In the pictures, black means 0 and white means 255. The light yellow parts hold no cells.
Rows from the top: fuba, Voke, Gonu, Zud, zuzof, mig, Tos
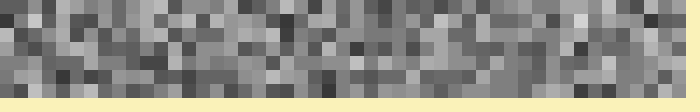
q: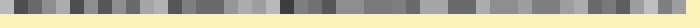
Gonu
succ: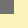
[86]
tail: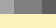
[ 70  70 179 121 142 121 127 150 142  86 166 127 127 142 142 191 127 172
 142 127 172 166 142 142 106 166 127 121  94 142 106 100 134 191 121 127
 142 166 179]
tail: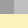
[127 158]
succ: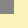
[191]

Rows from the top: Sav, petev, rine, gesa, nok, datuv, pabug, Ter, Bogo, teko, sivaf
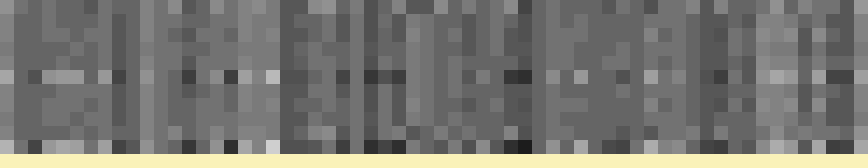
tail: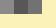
[ 81 114 122  87 101 122 101 114 101 101 130  81 101 114 114 101 101 101
  87 101  87 114 114 122  87 122 101 101 114 138 114 122 114 114 101 145]
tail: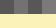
[114 101 114 101 101 101  87  87 101 114 101 101 101 101 101 101 114 114
 114 101  87 101 101 101 130 130 122 101 114  87  87 122]
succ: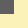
[114]
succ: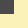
[68]
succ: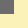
[87]

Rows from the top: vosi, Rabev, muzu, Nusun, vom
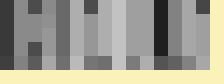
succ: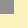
[105]
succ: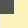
[97]

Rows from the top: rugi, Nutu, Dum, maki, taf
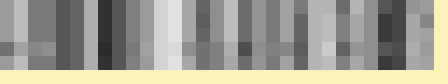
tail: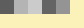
[142  86  78 173 155]
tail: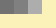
[ 78 142 128 135  93 180 203 100 148 142  86  78 173 155]
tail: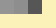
[ 78 173 155]

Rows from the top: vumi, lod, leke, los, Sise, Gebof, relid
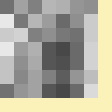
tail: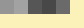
[218]
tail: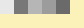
[143 203]
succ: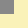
[162]
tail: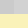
[128 143 120 113 203]
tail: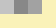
[128  93 149 189]
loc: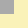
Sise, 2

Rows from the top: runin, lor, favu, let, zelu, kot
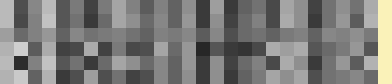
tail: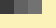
[ 73 165 143  66 114 143 114 171]
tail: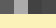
[171  66 122  73  79 165 106 151  39  86  58  52  73 171 158 171  86 106
 122 151  86]
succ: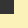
[73]

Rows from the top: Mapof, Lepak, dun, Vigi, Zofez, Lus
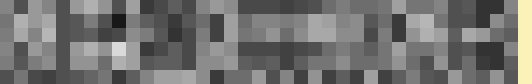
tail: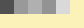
[160  58  73  94  73 132 153 140  73  73  73  65  73  80 109 124 109  94
 117 160 117 117 132  80  87  51  51 132]
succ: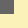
[117]

